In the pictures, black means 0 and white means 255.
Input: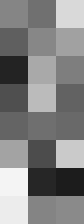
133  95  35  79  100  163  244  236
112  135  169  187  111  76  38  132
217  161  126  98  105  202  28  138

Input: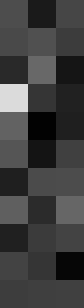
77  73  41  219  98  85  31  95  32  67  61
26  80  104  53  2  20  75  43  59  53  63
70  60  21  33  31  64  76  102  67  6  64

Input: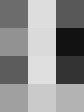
108  146  92  160
221  218  223  202
88  18  51  179

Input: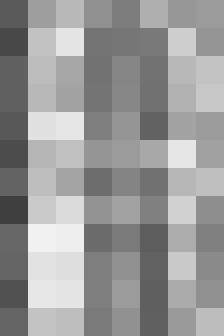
90  72  97  96  88  76  99  63  103  100  81  100
158  194  188  184  225  181  190  202  241  226  231  195
185  229  166  163  230  192  164  219  238  222  229  190
144  116  114  116  126  149  109  147  108  126  127  122
125  118  133  135  149  155  132  162  122  144  155  145
175  121  114  113  98  168  113  128  93  98  95  96
151  207  184  177  163  230  183  209  173  201  171  154
155  149  195  199  155  161  191  142  128  138  144  189

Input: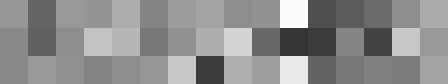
151  137  138
100  97  153
152  142  144
148  195  132
173  182  141
132  120  150
155  144  199
163  174  60
141  212  175
146  104  158
252  53  233
79  60  99
91  133  118
106  68  129
141  200  124
171  152  164

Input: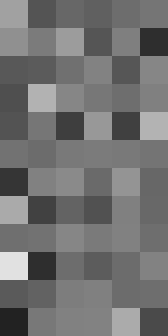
161  144  88  79  83  114  53  170  111  225  90  34
84  123  91  178  118  108  129  65  114  46  98  120
103  156  112  134  62  121  138  99  134  109  125  129
96  85  130  119  152  123  106  81  122  92  128  130
109  127  86  110  64  121  148  128  129  108  108  171
117  46  134  128  179  116  103  104  110  130  110  74
